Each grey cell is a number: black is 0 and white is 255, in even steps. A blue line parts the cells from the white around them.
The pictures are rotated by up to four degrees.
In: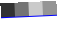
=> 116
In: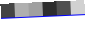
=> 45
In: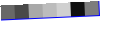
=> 208
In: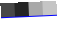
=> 36
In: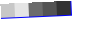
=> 107
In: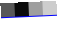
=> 10
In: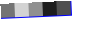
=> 144
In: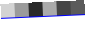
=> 170
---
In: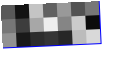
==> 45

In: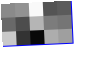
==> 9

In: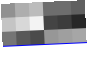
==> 75

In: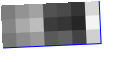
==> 154

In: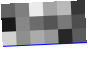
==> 171

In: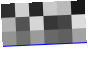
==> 155

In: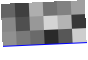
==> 106

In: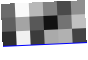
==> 59

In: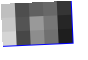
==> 141
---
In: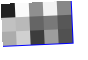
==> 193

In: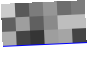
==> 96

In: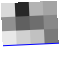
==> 144

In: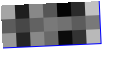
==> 92

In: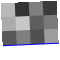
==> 171

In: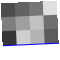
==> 126
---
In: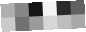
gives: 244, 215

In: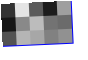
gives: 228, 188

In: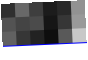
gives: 200, 153

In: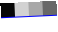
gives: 210, 168

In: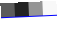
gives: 248, 149

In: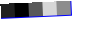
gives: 214, 141

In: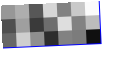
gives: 251, 222

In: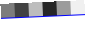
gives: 240, 189

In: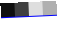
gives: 222, 176
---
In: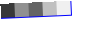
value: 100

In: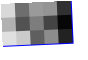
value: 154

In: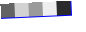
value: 154

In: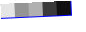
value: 176

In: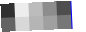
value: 188

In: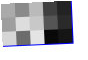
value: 186
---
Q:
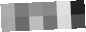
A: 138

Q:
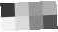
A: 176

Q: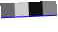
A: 132

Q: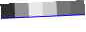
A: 204

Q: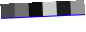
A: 202

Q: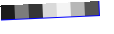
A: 217

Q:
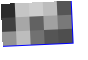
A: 189
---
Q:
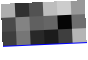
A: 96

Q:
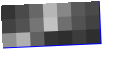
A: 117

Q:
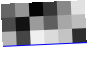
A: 155

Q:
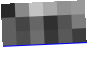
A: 102

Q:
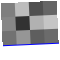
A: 177

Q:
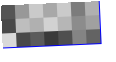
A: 176

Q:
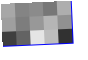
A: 152

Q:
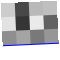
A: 234

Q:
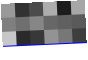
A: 134
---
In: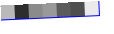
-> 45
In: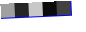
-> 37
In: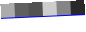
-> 95
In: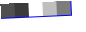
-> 58
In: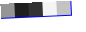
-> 30
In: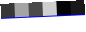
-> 164
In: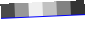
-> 152
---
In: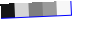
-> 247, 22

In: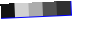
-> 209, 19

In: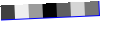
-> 239, 3

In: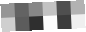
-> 252, 47

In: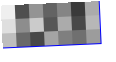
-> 239, 58

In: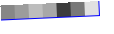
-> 225, 61

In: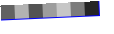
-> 198, 37

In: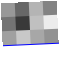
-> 236, 57

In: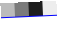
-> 237, 29

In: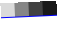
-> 218, 25
